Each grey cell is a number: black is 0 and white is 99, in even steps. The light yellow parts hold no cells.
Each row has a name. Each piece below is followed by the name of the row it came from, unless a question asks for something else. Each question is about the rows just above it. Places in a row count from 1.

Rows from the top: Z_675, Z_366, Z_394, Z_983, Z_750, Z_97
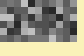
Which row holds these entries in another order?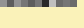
Z_675
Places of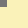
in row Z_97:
3 5 6 7 9
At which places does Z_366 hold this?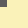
3 4 11
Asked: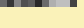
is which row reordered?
Z_394
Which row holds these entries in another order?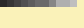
Z_750

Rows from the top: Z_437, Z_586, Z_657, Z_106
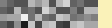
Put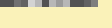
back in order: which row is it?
Z_437
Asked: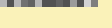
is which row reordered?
Z_437
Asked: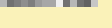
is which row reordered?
Z_657
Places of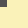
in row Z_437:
3 4 8 13 14
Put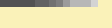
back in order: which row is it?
Z_437
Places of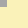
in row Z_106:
13 14

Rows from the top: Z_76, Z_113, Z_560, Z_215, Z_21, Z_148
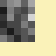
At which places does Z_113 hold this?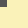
3
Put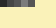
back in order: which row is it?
Z_148
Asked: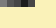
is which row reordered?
Z_21
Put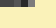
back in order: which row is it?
Z_215

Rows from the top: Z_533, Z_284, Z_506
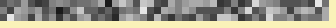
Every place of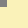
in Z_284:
1 5 19 26 33 35
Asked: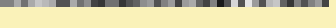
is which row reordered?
Z_284
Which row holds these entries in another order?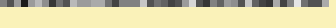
Z_533

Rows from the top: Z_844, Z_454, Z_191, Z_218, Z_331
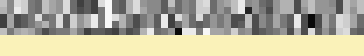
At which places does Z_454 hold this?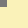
5 15 28 33 38
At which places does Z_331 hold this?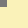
2 6 9 10 12 18 24 29 40
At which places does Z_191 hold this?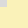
6 9 17 26 29 49
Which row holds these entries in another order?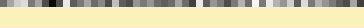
Z_218
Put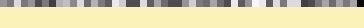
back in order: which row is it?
Z_191

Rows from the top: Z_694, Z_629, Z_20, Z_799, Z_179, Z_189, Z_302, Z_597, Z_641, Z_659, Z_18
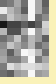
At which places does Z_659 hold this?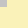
3 7
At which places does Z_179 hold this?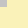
7
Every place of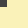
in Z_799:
2 3 5
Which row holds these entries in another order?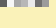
Z_629
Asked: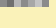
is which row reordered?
Z_302
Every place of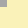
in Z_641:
1 4 7

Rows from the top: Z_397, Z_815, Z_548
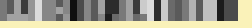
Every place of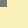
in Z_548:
1 18 21 27
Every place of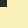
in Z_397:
16 17 23

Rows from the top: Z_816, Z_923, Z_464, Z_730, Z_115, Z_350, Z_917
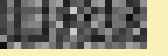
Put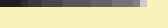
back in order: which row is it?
Z_923
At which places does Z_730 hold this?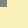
5 6

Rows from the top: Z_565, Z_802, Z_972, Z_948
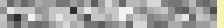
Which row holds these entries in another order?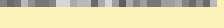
Z_565
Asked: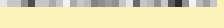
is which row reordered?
Z_972
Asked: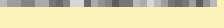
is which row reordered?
Z_948

